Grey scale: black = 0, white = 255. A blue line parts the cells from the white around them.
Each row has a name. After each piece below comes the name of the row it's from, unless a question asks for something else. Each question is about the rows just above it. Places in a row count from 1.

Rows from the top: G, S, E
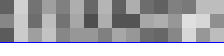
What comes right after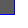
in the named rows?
[203]
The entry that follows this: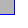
[97]
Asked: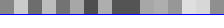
S

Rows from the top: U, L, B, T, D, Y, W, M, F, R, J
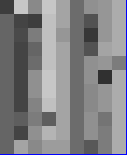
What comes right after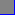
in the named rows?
[192]
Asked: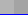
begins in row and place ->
R, 4
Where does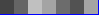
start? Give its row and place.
T, 2
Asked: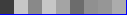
U
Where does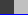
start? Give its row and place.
L, 3
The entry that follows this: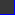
[150]

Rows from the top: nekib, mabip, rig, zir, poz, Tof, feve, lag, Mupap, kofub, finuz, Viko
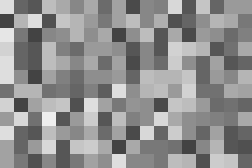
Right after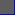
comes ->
[222]
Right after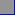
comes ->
[142]
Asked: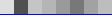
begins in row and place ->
mabip, 3
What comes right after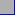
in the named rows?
[80]

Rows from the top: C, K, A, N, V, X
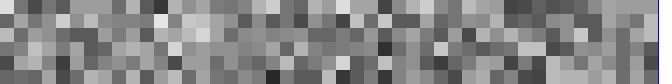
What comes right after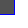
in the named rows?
[90]
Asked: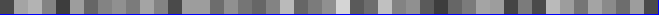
V
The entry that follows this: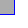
[102]
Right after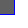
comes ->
[82]
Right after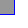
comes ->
[90]
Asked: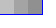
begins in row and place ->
K, 15

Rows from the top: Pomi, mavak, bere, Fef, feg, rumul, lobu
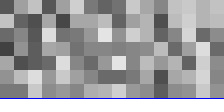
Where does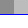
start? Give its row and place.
Fef, 11
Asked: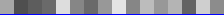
feg
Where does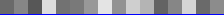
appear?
bere
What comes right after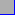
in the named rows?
[180]
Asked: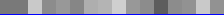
lobu
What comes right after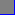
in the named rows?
[134]
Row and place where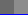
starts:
bere, 15

